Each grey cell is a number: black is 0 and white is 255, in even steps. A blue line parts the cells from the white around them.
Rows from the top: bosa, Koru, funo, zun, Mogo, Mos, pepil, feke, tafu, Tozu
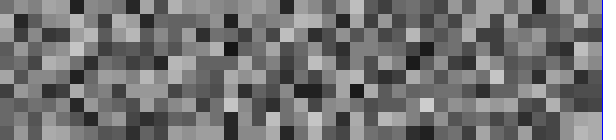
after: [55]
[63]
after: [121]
[152]
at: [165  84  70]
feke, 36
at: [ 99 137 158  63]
feke, 11
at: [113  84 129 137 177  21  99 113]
zun, 11

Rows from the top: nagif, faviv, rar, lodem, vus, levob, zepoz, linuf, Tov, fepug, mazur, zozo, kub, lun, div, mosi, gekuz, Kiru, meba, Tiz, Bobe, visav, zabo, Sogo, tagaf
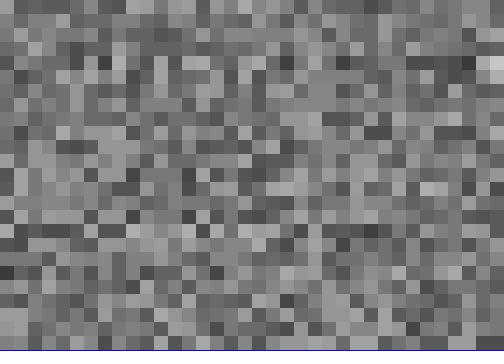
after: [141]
[134]
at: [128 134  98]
meba, 6
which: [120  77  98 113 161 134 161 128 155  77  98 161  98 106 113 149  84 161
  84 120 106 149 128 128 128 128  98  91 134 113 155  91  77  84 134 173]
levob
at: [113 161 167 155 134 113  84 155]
lun, 18
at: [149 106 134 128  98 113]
mazur, 27
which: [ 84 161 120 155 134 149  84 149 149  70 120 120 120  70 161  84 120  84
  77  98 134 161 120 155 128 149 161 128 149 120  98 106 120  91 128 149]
kub

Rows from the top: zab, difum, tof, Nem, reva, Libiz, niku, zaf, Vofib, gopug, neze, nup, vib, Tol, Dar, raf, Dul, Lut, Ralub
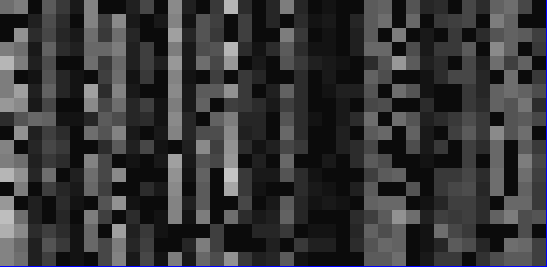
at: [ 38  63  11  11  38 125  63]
Lut, 9
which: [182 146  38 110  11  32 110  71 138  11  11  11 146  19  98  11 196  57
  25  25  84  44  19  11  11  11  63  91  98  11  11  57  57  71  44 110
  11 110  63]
vib
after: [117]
[44]
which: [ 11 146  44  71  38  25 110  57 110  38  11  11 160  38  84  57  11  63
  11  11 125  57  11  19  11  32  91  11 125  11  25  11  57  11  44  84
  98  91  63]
tof
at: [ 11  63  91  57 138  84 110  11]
gopug, 31
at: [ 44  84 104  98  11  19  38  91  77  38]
Lut, 25
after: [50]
[77]

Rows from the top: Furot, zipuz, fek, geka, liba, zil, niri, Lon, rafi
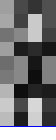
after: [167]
[65]
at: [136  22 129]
liba, 1
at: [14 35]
niri, 1
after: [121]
[136]
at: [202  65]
fek, 2
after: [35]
[28]

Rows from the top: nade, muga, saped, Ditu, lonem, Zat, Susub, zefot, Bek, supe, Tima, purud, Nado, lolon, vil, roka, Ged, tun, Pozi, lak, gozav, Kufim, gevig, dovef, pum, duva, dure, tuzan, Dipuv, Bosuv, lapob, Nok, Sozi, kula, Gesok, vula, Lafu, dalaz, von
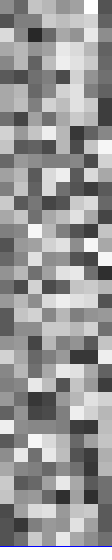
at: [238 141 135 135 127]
lapob, 0
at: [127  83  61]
Ged, 4
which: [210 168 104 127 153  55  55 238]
duva
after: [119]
[69]
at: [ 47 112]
vula, 6

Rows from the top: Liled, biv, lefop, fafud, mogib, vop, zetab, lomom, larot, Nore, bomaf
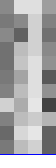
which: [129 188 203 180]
larot
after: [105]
[215]
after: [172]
[230]
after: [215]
[230]
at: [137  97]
lefop, 0
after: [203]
[180]
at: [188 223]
zetab, 1

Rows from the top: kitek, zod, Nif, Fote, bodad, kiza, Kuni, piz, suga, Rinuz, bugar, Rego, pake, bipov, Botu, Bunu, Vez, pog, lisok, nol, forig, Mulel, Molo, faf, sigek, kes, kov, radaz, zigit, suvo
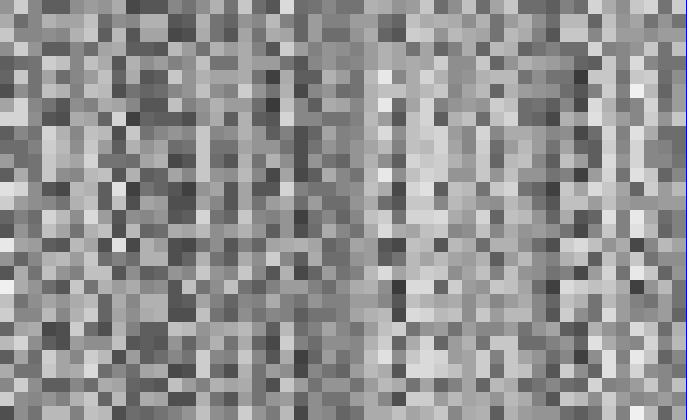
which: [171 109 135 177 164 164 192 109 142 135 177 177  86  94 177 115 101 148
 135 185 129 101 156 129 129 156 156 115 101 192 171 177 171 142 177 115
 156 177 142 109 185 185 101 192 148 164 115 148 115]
zod
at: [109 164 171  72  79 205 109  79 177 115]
kov, 9
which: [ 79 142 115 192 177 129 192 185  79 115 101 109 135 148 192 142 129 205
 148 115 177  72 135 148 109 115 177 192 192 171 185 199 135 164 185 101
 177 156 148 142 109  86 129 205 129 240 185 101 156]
Kuni
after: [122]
[185]
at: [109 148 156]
lisok, 24
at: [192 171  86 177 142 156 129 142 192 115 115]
bodad, 6

